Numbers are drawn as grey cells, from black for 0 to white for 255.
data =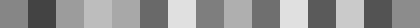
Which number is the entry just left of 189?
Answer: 156
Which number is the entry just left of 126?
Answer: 224

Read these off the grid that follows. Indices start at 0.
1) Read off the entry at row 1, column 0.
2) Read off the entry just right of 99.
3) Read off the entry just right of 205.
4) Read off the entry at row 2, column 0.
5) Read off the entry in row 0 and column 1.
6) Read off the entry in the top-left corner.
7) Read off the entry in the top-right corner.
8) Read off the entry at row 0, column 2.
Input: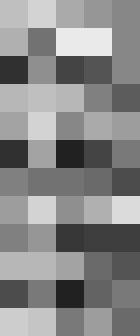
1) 176
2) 121
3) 197
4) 48
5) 211
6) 191
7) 135
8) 170

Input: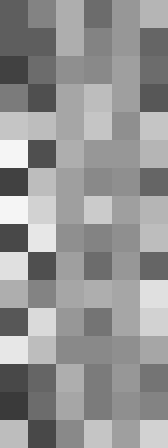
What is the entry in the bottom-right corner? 210
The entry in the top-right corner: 181
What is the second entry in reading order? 131
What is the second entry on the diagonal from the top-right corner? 151
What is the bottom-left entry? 189
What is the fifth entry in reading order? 151
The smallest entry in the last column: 87
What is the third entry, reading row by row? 174
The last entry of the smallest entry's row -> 131
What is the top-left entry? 94
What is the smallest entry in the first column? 58
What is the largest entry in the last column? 224
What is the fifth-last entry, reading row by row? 72
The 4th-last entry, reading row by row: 137

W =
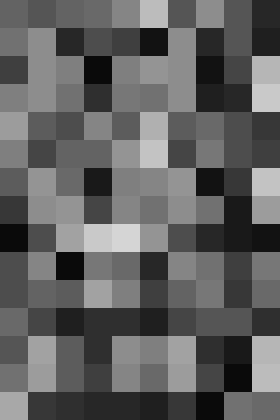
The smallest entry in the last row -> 10
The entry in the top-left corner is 99
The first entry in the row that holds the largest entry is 10
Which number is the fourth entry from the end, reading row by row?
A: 55
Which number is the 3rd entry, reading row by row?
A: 99
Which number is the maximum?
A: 213
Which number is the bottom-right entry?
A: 105
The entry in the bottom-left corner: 168
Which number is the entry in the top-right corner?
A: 39
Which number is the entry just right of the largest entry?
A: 148
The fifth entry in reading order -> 133
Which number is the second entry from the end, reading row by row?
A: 113
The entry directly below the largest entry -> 105
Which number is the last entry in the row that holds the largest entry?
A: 18
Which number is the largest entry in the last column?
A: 201
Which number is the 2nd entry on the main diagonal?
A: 141
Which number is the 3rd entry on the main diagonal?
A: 127

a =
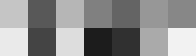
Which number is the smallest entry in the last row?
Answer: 28
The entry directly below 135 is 242
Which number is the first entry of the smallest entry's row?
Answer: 234
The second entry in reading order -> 88

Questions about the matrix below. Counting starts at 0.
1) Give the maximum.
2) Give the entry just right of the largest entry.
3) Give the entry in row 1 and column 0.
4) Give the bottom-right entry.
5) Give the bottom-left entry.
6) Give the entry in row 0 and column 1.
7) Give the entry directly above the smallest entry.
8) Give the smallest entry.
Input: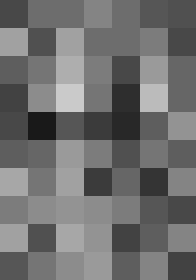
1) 202
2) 117
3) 161
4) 66
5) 86
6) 109
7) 140
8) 25
